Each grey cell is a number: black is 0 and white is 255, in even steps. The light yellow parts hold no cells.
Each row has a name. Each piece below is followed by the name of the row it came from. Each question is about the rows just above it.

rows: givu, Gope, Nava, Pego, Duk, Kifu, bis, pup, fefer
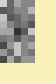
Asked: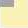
Duk
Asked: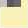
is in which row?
Nava
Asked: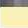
Nava
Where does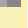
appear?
givu
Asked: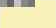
pup
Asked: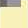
fefer
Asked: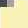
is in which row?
fefer

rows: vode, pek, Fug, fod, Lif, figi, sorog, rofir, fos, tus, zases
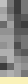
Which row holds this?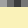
pek
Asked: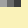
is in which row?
pek
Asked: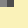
Fug
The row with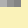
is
fos
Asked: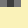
vode

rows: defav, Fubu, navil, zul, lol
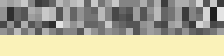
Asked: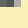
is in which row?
Fubu
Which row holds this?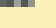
Fubu
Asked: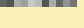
Fubu
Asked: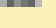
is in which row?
Fubu
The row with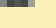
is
navil
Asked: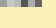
Fubu

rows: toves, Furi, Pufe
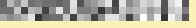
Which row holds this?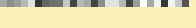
Pufe
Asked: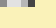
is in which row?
Pufe
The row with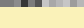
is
Furi
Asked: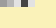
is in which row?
toves

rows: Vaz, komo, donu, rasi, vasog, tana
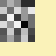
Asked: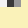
donu
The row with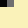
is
rasi

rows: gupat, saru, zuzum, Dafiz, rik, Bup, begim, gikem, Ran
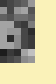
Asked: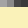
begim
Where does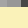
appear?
rik
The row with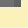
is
zuzum
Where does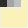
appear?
gikem

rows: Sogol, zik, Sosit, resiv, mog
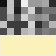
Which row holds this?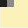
zik
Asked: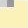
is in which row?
Sosit
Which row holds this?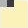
mog

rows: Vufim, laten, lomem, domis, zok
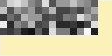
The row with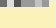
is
Vufim
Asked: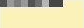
laten

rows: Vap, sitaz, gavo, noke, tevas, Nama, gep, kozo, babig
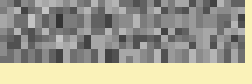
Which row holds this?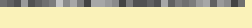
Nama
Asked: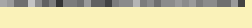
gavo
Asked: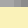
Nama
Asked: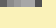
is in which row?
gep
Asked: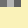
tevas
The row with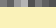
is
sitaz

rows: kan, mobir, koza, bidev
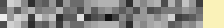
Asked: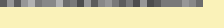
mobir
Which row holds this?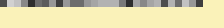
kan

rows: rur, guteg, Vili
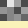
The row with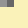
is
Vili
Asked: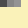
Vili
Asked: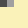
guteg
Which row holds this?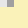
rur

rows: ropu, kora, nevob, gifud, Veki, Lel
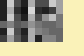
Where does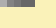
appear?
Veki
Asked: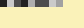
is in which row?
ropu
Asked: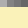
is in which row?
Veki
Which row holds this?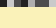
ropu
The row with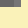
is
gifud

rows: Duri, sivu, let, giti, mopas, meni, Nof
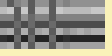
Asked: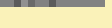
let
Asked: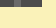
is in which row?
giti

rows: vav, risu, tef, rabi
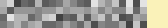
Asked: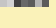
tef
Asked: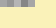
risu
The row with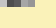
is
tef

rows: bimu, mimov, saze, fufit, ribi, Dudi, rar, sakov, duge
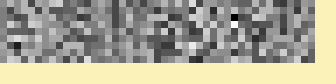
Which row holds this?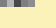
duge
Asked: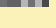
bimu

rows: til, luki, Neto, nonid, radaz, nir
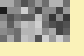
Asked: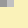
nonid
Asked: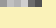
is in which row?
nonid
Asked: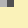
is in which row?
nir

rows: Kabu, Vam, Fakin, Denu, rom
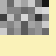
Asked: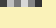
Fakin
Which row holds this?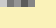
rom
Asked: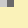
Kabu
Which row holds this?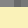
Vam

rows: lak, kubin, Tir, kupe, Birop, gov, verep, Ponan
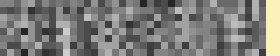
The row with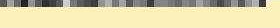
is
Ponan
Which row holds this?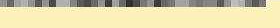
kupe
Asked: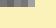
Ponan
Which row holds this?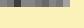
Ponan
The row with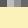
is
Tir
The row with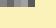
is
lak

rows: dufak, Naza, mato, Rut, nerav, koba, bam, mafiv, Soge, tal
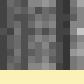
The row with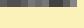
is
mato
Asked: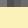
mafiv
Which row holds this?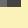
nerav
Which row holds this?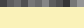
bam
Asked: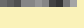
dufak
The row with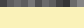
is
Naza

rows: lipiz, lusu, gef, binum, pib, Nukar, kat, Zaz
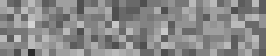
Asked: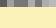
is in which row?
gef
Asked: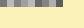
lipiz
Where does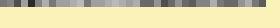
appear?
Zaz
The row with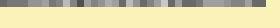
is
pib
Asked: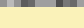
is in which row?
lipiz
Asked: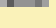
binum
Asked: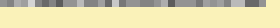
binum

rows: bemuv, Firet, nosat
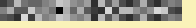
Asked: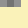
Firet
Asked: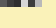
Firet

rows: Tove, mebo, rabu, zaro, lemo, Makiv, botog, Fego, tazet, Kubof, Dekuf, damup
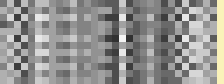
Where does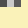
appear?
Tove
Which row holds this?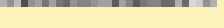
mebo
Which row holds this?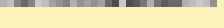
damup

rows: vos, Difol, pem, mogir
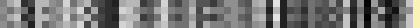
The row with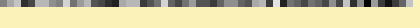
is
pem
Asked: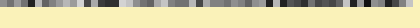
mogir

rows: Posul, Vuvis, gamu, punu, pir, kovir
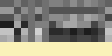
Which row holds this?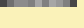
gamu
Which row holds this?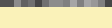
gamu
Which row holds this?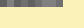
Posul

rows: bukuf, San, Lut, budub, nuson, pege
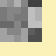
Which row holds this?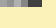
bukuf
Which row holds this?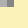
bukuf
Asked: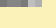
San
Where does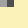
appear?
pege
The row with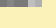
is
Lut

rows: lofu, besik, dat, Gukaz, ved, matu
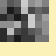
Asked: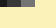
matu
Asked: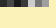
dat
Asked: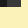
matu
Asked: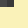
ved

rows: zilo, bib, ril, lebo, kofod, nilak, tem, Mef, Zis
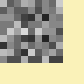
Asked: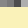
tem
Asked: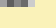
zilo
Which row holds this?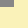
lebo
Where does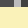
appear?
Zis
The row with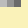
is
nilak
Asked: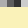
Mef
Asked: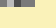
lebo

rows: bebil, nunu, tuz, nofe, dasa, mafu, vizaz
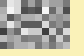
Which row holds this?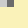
dasa
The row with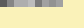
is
tuz
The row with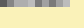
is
vizaz
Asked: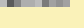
tuz
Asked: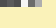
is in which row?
nunu
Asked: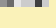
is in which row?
dasa

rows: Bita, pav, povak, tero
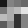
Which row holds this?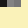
Bita
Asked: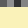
tero
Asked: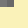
Bita
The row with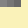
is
Bita

